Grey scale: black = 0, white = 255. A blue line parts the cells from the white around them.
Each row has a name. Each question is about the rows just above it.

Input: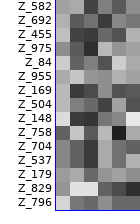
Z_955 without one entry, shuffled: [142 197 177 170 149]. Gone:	[162]
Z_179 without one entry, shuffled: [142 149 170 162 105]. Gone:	[156]

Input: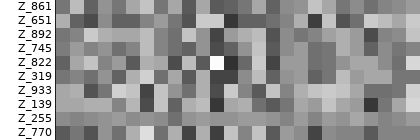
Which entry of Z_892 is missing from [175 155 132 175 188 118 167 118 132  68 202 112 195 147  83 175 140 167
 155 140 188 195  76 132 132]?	[161]
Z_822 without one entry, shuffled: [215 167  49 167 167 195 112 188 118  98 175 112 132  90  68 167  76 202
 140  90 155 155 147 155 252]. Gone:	[105]
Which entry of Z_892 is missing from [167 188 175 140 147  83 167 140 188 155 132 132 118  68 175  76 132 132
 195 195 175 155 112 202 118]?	[161]
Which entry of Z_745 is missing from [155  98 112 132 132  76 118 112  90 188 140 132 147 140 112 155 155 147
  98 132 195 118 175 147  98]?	[124]
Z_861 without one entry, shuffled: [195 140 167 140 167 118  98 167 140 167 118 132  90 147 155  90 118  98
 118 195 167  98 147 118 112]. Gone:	[188]
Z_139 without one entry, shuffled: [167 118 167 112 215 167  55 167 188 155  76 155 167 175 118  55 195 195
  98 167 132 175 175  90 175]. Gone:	[182]

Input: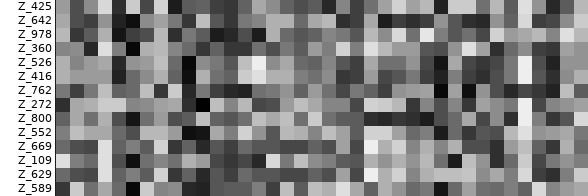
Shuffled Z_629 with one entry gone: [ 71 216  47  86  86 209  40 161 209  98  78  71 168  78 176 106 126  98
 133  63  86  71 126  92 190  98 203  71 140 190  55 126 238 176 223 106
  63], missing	[196]
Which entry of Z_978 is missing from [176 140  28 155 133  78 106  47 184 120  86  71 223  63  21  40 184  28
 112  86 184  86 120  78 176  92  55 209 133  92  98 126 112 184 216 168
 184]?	[230]

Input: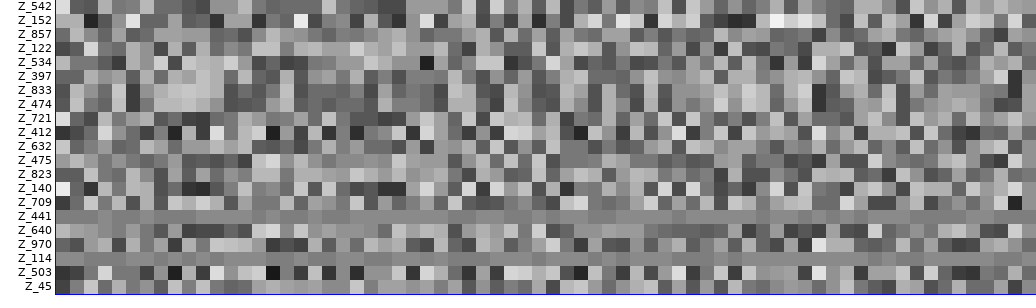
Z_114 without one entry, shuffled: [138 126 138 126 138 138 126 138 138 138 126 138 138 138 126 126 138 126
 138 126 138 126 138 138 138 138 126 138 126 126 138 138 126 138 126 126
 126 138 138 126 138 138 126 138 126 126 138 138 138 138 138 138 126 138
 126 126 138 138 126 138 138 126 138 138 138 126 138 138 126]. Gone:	[132]
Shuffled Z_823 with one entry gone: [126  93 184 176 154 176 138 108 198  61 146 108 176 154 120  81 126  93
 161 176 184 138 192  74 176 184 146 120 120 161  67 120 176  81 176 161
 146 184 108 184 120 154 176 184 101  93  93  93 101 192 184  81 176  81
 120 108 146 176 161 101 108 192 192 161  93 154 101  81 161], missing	[114]
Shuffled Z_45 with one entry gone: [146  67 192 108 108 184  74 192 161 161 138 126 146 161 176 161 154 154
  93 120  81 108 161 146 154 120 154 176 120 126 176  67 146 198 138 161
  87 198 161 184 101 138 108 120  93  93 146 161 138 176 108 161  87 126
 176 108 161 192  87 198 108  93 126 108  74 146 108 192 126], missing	[168]

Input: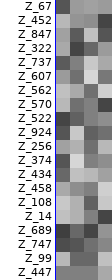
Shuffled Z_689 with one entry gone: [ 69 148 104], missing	[63]
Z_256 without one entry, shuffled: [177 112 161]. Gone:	[184]
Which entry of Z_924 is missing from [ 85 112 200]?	[97]
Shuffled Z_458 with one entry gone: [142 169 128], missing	[207]

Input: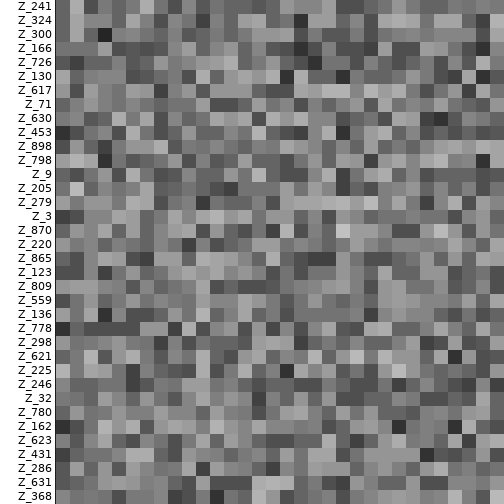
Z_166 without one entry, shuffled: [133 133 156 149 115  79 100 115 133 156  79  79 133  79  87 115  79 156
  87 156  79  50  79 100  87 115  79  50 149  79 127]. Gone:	[65]
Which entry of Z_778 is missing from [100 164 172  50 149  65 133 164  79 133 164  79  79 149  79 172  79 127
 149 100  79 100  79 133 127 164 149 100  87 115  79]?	[72]
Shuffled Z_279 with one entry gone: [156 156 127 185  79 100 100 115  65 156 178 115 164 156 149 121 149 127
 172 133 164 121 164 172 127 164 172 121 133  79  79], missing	[58]
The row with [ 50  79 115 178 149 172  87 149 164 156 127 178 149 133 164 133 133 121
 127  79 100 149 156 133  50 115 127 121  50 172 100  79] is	Z_162
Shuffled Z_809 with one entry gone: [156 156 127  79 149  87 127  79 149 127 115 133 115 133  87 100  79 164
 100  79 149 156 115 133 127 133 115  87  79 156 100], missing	[141]
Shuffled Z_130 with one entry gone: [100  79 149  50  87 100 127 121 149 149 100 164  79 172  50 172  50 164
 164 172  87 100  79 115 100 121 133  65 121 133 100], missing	[107]
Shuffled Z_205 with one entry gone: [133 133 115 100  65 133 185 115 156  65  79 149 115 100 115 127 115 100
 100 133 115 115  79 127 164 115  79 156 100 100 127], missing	[93]

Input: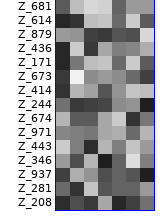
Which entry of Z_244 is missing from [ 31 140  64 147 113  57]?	[70]
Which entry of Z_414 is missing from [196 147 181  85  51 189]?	[161]

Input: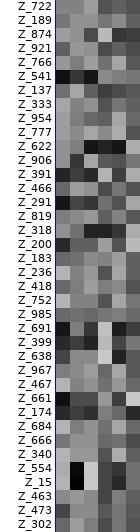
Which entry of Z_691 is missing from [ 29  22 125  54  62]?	[193]
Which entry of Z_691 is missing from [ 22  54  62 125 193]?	[29]
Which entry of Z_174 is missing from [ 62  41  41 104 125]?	[48]

